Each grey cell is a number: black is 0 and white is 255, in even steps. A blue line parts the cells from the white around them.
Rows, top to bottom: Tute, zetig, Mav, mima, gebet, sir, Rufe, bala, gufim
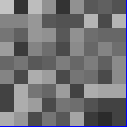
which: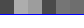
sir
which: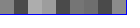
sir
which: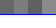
gebet

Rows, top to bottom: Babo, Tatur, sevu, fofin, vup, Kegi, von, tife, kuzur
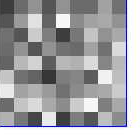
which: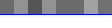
Babo
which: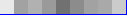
von
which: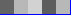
vup
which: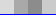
tife

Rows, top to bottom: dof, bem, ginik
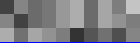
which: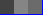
dof
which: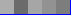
bem
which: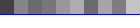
dof

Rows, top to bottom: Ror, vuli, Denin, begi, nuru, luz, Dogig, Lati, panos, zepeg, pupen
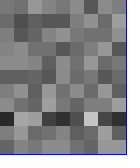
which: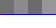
Dogig
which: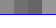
pupen
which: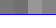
Ror
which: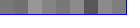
Ror
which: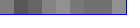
Denin

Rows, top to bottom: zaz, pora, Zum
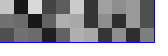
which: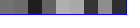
Zum
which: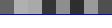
pora

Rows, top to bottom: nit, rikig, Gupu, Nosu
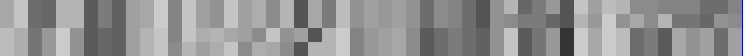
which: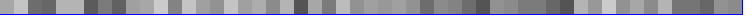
rikig

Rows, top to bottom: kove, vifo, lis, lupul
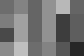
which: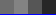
lupul
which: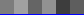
vifo
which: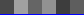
lis
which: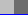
lupul

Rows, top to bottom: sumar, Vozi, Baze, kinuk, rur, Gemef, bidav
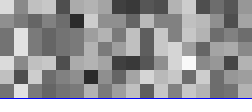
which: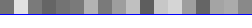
kinuk
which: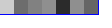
Gemef
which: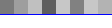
bidav
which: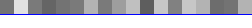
bidav

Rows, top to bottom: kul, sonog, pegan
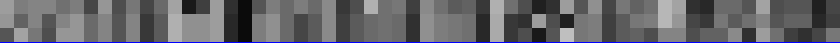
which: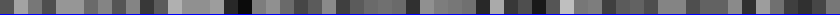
pegan
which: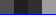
kul

